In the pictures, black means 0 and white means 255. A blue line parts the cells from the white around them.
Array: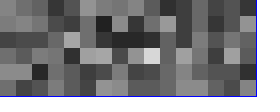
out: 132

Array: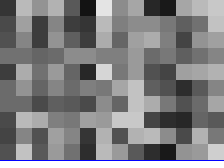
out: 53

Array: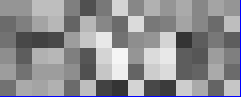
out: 149

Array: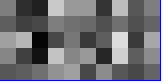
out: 126

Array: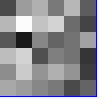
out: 74

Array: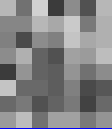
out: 183

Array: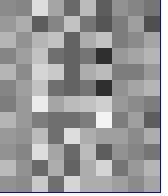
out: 139

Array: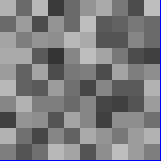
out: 177

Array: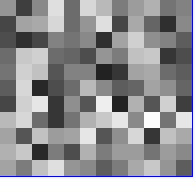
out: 149
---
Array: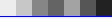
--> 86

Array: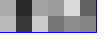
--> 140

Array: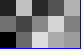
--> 170

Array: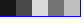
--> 116

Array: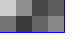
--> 100

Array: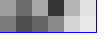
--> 212
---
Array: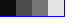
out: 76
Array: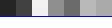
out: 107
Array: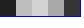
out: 211
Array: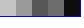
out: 88
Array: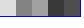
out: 160
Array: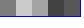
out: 164
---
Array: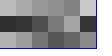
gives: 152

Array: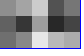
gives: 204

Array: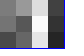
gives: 222

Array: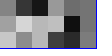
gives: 22

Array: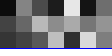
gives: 75

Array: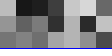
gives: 30

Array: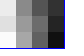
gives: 84

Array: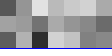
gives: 226
